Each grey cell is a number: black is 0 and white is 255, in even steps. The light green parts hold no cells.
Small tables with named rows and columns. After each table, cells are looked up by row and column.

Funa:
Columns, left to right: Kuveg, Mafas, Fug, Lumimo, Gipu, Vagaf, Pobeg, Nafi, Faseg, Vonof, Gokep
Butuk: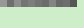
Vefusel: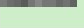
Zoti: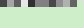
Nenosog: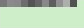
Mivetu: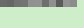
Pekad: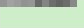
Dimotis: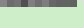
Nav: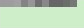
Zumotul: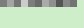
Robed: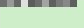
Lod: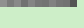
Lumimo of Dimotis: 80
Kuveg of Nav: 156
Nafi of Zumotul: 143
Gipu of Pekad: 150
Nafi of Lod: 129
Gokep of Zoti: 100
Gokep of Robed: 94
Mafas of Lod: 123
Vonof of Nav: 108
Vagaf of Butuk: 115
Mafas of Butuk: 111
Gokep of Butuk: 86
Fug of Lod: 137
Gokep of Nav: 119
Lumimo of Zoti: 230
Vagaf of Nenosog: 101
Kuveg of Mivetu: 106
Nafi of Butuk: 132

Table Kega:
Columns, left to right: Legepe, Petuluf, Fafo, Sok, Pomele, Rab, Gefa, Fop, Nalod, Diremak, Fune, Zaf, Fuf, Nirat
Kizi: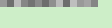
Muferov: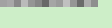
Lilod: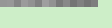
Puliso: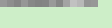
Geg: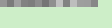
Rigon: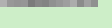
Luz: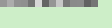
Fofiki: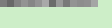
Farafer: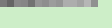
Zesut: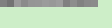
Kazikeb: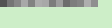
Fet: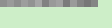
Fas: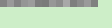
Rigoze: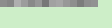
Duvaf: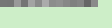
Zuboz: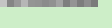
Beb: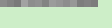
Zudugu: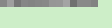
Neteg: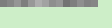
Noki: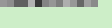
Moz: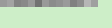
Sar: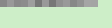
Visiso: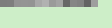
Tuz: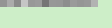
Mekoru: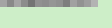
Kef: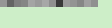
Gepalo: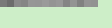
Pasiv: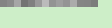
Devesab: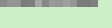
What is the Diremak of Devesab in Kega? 159
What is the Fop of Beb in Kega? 155
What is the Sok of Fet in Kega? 157
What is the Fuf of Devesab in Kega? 122
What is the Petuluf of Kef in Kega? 100
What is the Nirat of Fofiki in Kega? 165
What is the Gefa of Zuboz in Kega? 139
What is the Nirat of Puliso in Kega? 151
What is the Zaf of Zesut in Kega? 129
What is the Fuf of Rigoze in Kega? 142
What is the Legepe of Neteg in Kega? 125

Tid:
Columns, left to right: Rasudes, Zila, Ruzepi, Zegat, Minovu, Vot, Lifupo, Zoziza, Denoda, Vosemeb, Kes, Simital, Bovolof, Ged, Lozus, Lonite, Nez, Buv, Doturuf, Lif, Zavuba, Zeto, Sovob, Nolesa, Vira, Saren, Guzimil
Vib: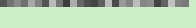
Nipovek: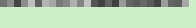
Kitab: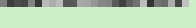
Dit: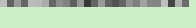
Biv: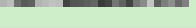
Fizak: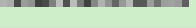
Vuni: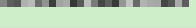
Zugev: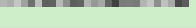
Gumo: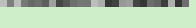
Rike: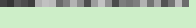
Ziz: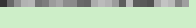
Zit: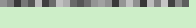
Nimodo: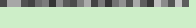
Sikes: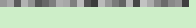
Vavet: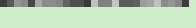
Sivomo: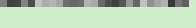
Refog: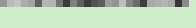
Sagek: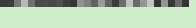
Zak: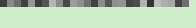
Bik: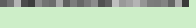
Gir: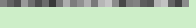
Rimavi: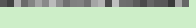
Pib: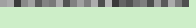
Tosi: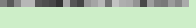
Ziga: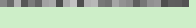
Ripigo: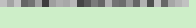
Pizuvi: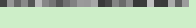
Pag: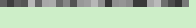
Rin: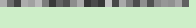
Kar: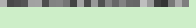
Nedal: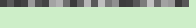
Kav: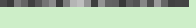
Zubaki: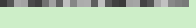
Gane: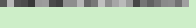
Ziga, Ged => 184
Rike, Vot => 177
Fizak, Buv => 152
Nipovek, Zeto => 91
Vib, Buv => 153
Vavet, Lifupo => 138
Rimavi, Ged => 165
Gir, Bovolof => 176
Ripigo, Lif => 102
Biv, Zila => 189
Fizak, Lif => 87
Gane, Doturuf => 154
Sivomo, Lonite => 78
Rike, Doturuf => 116
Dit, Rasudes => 191
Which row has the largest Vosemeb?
Zubaki

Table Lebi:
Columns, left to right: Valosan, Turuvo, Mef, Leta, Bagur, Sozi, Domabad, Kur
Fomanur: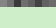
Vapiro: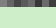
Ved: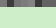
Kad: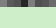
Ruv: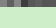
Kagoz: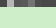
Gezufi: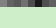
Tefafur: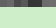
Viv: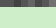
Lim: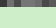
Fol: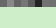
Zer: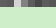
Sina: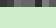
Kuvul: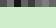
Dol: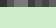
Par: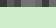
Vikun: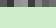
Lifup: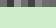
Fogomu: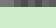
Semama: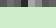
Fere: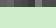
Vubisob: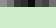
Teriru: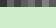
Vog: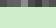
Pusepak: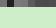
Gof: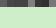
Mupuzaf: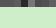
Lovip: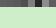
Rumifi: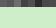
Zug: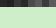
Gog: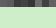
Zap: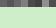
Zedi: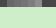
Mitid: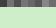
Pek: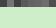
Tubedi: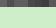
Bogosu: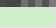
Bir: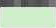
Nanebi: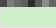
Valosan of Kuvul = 81
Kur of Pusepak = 78
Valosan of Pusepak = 116
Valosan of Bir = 76
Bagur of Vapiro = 106
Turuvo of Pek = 116
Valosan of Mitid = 63
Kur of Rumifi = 76
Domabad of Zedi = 70
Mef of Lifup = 154
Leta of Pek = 89
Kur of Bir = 116
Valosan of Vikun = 91
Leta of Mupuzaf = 42
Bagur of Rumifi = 80
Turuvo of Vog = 96
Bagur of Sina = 104
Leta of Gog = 66

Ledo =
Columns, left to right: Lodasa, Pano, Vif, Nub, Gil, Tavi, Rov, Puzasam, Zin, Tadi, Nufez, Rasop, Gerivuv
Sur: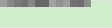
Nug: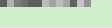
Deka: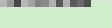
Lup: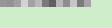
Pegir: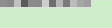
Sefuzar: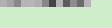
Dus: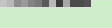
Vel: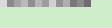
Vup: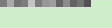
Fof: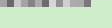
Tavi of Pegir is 138
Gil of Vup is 197
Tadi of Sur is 158
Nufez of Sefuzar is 141
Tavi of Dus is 121
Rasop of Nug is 196

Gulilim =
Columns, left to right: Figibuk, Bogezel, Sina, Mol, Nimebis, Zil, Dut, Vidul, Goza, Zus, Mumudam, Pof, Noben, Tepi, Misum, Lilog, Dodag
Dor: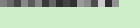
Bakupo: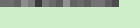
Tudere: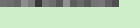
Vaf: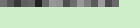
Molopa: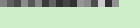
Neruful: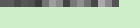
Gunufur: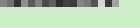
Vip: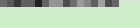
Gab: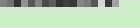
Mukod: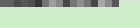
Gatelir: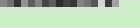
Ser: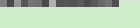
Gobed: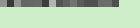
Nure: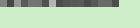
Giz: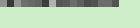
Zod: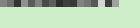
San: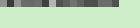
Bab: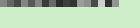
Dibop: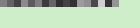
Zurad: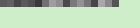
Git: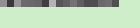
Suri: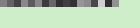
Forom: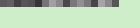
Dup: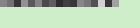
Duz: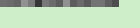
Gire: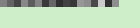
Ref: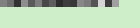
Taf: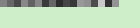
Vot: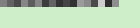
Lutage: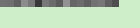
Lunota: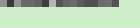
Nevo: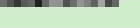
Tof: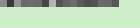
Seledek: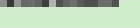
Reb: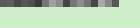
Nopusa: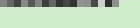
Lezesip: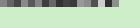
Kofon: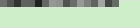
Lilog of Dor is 47
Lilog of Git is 110
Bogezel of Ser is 73
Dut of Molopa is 59
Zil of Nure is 116
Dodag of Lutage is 78
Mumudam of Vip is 111
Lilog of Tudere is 96
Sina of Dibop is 67
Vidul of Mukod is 158
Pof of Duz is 106
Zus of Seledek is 100

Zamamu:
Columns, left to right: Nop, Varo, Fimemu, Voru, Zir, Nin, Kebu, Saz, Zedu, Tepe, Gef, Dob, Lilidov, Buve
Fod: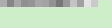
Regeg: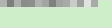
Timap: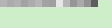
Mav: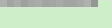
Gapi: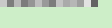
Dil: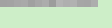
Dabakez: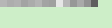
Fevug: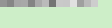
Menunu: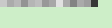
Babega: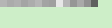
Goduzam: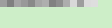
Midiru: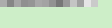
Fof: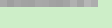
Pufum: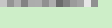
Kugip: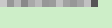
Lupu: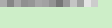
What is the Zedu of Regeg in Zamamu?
162
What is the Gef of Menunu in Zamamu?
131
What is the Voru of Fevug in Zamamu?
168
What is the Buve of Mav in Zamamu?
149
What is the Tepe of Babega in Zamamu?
182
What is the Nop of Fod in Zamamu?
173
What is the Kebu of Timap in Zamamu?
163
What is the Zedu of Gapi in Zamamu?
195
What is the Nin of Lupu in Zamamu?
167

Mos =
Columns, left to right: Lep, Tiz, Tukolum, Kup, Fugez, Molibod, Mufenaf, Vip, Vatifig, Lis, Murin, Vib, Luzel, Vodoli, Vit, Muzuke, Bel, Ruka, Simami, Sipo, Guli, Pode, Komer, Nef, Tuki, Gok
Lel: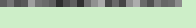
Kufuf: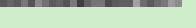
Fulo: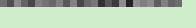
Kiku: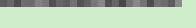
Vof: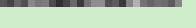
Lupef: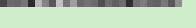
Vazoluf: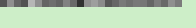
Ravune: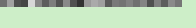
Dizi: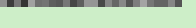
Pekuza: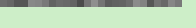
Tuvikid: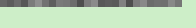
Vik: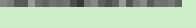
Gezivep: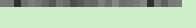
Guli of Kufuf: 109
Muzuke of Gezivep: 109
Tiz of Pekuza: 102
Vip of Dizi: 94
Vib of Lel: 48
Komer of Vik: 115
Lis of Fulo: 89
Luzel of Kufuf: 97
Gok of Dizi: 84
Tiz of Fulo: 79
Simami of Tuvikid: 78
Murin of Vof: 105
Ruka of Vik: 153
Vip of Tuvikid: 94
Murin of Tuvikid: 108
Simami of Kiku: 114
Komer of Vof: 111
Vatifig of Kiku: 101
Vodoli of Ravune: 170
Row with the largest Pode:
Fulo

